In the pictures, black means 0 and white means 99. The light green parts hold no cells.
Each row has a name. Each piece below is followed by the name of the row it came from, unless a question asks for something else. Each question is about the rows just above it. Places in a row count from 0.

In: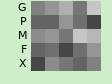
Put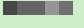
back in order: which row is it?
P
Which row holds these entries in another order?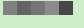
X
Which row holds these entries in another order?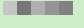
G
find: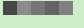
X
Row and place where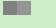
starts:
G, 0
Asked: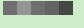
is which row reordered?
F
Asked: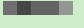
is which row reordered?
P

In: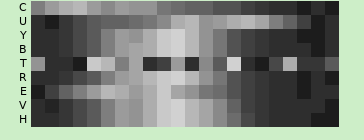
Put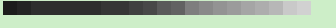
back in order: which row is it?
V
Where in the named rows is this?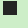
V, 1

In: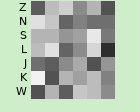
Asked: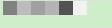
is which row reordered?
K
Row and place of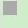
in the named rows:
J, 3
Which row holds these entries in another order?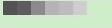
Z
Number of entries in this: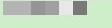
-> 6
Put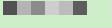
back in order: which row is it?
Z

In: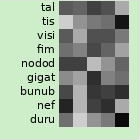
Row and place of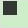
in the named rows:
bunub, 2
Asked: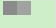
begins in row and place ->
gigat, 0
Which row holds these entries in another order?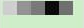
duru
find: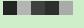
nef

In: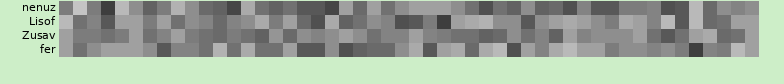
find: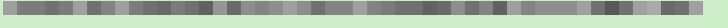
Zusav
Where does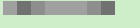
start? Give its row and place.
nenuz, 22
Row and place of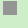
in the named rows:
Zusav, 15
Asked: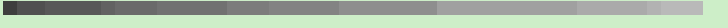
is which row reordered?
fer

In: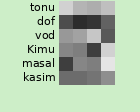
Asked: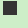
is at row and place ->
dof, 2
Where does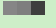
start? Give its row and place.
Kimu, 0
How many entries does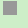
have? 1

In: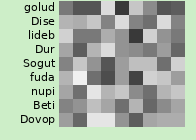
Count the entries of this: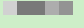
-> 5
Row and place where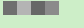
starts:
Beti, 4

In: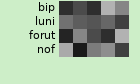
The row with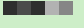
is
bip
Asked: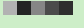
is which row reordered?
forut
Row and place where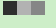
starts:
bip, 2
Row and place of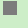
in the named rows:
nof, 2
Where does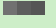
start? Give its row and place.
luni, 0
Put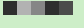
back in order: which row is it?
bip
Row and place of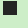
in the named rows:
forut, 0

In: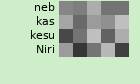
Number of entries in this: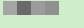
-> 4
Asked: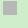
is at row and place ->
Niri, 3
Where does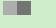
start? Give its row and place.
neb, 2
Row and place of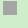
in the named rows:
kas, 0
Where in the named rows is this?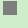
neb, 1
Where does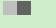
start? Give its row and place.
kesu, 2
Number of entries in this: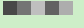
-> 5

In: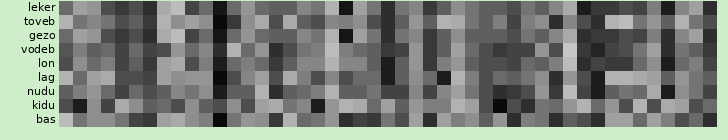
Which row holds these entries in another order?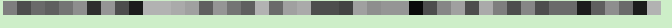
lag
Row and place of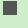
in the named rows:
vodeb, 0
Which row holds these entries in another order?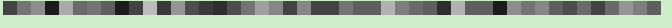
nudu
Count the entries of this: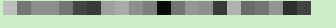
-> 22
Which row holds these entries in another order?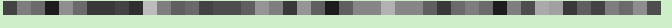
lon
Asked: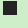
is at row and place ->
vodeb, 38
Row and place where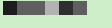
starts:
nudu, 11

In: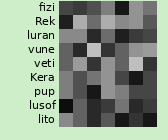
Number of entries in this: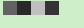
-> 4
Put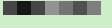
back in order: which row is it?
Kera
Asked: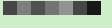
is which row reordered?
Kera
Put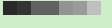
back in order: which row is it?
vune

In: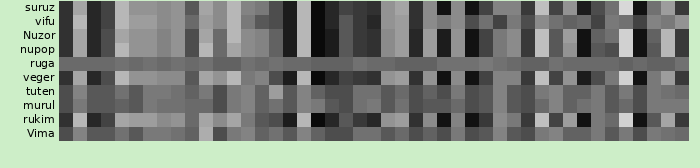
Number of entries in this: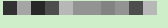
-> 11
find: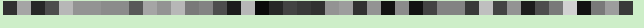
veger
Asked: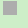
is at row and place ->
Vima, 10
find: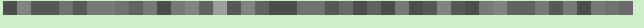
tuten

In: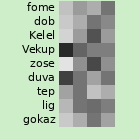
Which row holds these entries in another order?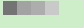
gokaz
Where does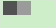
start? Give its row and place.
Kelel, 2
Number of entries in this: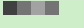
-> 4
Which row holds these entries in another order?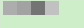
tep

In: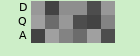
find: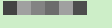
A
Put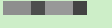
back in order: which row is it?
D
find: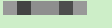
D
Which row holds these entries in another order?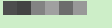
Q
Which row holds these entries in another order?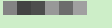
Q

